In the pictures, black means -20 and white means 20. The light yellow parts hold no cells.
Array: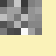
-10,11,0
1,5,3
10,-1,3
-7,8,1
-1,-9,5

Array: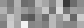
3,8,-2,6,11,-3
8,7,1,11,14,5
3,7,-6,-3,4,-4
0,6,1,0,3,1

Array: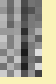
6,7,-2
3,5,-7
9,8,-1
8,4,-1
4,5,0
11,8,3
8,8,-1
0,4,0
9,11,-2
-2,2,0
12,12,3

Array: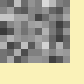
-2,10,3,14,0
1,-4,1,3,-7
11,6,1,-3,-1
-7,4,5,3,-10
-11,3,2,8,-7
2,4,3,4,-10
8,-5,-6,13,8
-2,7,0,5,5
-2,-7,3,2,-6

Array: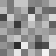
5,11,1,3
10,3,-8,-3
-9,2,15,4
2,-11,10,10
7,-1,2,5
-2,11,5,6
3,-13,1,-8
-2,16,9,18

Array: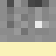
2,4,-9,-5
2,2,0,1
2,4,1,1
3,2,1,6
2,4,2,1
3,2,2,2

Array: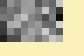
-7,-1,5,-1,11
-4,-3,4,11,-11
-1,6,1,-8,-18
-10,8,2,-3,13
-11,-5,6,12,-6
-15,-8,4,3,8
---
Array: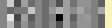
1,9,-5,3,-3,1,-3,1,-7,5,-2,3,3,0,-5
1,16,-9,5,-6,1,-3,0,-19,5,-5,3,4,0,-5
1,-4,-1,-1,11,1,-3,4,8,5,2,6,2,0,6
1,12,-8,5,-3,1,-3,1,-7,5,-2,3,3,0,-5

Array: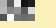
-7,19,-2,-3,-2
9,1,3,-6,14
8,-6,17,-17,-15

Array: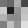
0,10,3,15
8,2,2,11
12,-15,3,10
-2,-4,7,-9

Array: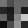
-18,-8,3,-14
-4,-15,1,11
-14,-16,-4,-16
-2,-8,-4,-4

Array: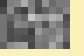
-5,2,4,5,-9,-1,-2,6,0,-8
-2,-8,-7,-8,-8,0,-1,1,5,-4
-2,-8,-6,-6,-10,4,0,-1,2,-3
-2,-7,1,0,-3,0,-7,2,-1,-6
-2,-4,-1,-4,11,6,4,8,6,-8
-8,2,-7,-10,1,-8,-5,-1,-3,1
-11,0,1,7,0,-7,3,-3,-1,-1

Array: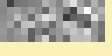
3,1,3,4,-5,4,13,-3,4,-3,9,9,10,4,-3
4,1,4,7,-5,0,-5,2,4,7,11,8,14,3,-1
3,6,-2,10,11,2,5,-3,5,11,9,-1,-7,4,-2
2,3,10,5,-3,8,15,12,4,-11,-5,-3,-2,15,5
1,4,5,2,5,2,-4,7,3,-1,-9,9,20,5,8
2,-10,-2,-1,0,1,8,5,1,9,15,5,0,8,2
